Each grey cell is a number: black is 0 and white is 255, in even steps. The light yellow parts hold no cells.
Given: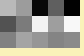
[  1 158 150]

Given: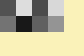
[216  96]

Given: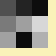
[ 13 159 161]

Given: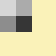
[171 141]

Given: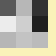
[ 50 207 182]

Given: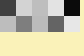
[ 11 100]

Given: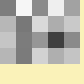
[162 173 150 123]

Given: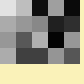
[ 10  32 176  64]

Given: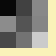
[136  84  72]
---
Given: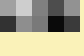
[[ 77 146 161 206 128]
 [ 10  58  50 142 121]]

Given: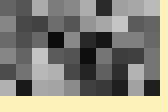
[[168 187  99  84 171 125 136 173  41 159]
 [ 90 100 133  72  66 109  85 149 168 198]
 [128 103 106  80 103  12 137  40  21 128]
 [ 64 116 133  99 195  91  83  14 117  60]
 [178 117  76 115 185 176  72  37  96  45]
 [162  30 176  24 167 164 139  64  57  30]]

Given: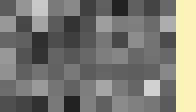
[[ 68 104  92 149 200 123 137  65  95  34  95]
 [108 173 152  71 163  91  51  81 158 124 127]
 [116  76 101  96  47  78  62  86 119  72 142]
 [114 103 153  82  52 100  86 103 126 133 104]
 [ 97 135 144  97 115  98 121  93 101  97  94]
 [209 101 108 130 155 117  98 126 166 123 102]
 [119  90  79  68  49 121  34 128  97 140 128]]

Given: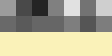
[[115 207 156  73  36 128 225]
 [ 85 125 105  90 102 102 126]]

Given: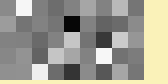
[[185 117 138 246 127 109 130 166 130]
 [107 139 156 116 130 117   6 130  99]
 [203 150 130 129 106 130 198 115  56]
 [114 124 135 147  99 197 166 130 247]
 [166 118 144 145 239 108  52 139  87]]

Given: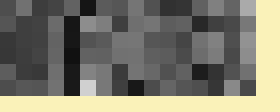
[[100 170  78 113  61  68  98  21  91  86 117  81  49  52  97 128]
 [ 73 120  85  63  66 107  22 141 126  63 111 117  93  97  40  64]
 [ 79 146  56  63  65  99  23  83  90 117 118  86  84  69 114 129]
 [ 73 141  55  61  68 101  17  98  97 113 114  95  92  75 109 124]
 [ 82 113  93  60  57 111  25 131 120  59 116 104  81  97  29  51]
 [137  73  77  87  85 114  25 208 120  63  24  76 101  85  79  54]]
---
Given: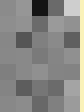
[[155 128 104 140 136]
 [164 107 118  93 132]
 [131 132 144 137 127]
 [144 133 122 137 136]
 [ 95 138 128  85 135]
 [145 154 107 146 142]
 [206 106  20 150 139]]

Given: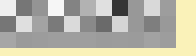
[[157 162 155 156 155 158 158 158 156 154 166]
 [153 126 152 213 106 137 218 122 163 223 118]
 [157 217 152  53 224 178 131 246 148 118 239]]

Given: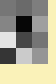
[[149 203  53]
 [117  70 228]
 [159   6 133]
 [126 106 118]]

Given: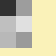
[[154 184]
 [224 191]
 [157  49]]

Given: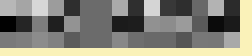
[[169 119 120  85 105 105 110 136 107 107  91 129 140 126 122]
 [ 26  11  90 155 140 145  29  27 107 107 147  31 125  37   1]
 [ 43 179 104  46  56 213  47 170 107 107  46 156 215 165 183]]

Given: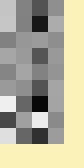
[[156  48 102 223]
 [138 236 160  72]
 [164   8 102 239]
 [165  84 143 154]
 [148 130 165 133]
 [153  85 154 166]
 [142 155 151 129]
 [172  23 129 198]
 [143  83 130 196]]

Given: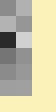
[[160 159]
 [152 139]
 [145 117]
 [209  42]
 [150 179]
 [177 139]]

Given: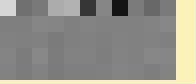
[[131 126 130 132 128 127 127 123 130 124 130]
 [134 135 129 131 126 130 130 124 136 124 132]
 [128 130 129 130 127 129 128 123 129 128 129]
 [135 131 129 129 129 131 128 133 134 127 127]
 [122 104 123  20 134  54 178 172 121 112 214]]
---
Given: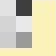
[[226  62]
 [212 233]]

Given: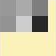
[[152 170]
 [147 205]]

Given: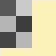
[[ 88 202]
 [181  61]]

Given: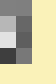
[[128 127]
 [183 103]]

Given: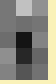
[[119 193]
 [119 111]]

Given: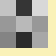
[[195  53]
 [152 185]]

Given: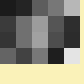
[[ 27  36]
 [ 59 112]]

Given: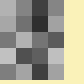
[[178 132]
 [167 113]]

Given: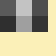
[[ 91 194]
 [ 47 158]]
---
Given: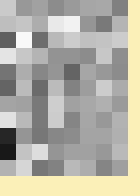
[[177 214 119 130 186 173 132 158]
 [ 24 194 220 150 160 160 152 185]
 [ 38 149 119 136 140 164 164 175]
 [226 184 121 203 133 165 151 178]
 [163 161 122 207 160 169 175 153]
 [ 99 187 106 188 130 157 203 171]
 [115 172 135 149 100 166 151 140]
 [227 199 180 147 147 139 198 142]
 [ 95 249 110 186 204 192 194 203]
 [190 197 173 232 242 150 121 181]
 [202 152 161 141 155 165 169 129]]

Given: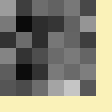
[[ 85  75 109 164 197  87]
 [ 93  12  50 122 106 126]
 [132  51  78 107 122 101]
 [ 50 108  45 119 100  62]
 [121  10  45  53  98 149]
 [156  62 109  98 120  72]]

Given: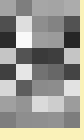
[[126 142 143 146 125]
 [160 148 218 205 156]
 [215  93 139 141 226]
 [ 64 230 114 103  68]
 [197  83  58  62 197]
 [ 43 249 158 155  38]
 [ 79 222 142 131  82]
 [164 126 166 164 172]]

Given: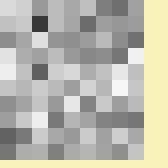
[[117 172 175 128 171 181 163 142 195]
 [ 99 120 202 167 154 203 160 206 168]
 [157 200 239 120 181 163 130 125 118]
 [142 164 195 154 231 130 201 157 185]
 [195 184 203 185 157 210 184 245 197]
 [238 194  95 205 215 172 193 230 191]
 [226 173 161 189 153 136 141 118 240]
 [140 166 223 149 142 155 185 140 114]
 [193 200  56 189 165 109 158 151 156]
 [217 209 152 189 169 190 125 110 160]]

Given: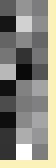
[[ 50 255 125]
 [ 51 173 150]
 [ 14 137 165]
 [ 76 121 128]
 [ 16 130 163]
 [184   9  84]
 [118  50 117]
 [100 136 102]
 [ 21 209 141]
 [ 93 148 124]]

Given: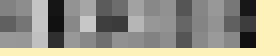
[[153 150 192  47 152 136 111 145 142 130 142  85 138 154 135  18]
 [ 96 117 198  18 136 199  63  58 183 151 147 102 132 146  97  60]
 [129 142 195  22 146 166  91 110 162 136 144  85 134 152 118  23]]
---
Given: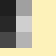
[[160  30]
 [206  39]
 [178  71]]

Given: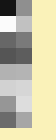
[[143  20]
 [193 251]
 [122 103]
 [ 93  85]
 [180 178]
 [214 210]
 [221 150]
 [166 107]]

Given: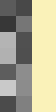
[[ 72  91]
 [118  55]
 [ 80 180]
 [ 79 177]
 [141  93]
 [140 201]
 [128  75]]

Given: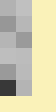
[[192 178]
 [183 151]
 [154 181]
 [188 190]
 [186 154]
 [180  56]]

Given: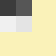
[[ 86  60]
 [228 240]]

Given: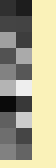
[[ 29  48]
 [ 67  68]
 [ 61 160]
 [170  82]
 [ 87 130]
 [238 180]
 [ 56  10]
 [204  96]
 [ 69 110]
 [100 129]]

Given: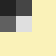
[[ 69  35]
 [223  96]]

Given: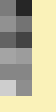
[[ 38 123]
 [115 145]
 [ 67  99]
 [156 164]
 [134 134]
 [142 206]]

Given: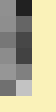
[[ 33 144]
 [101 142]
 [ 71 119]
 [ 66 140]
 [128 150]
 [195 112]]
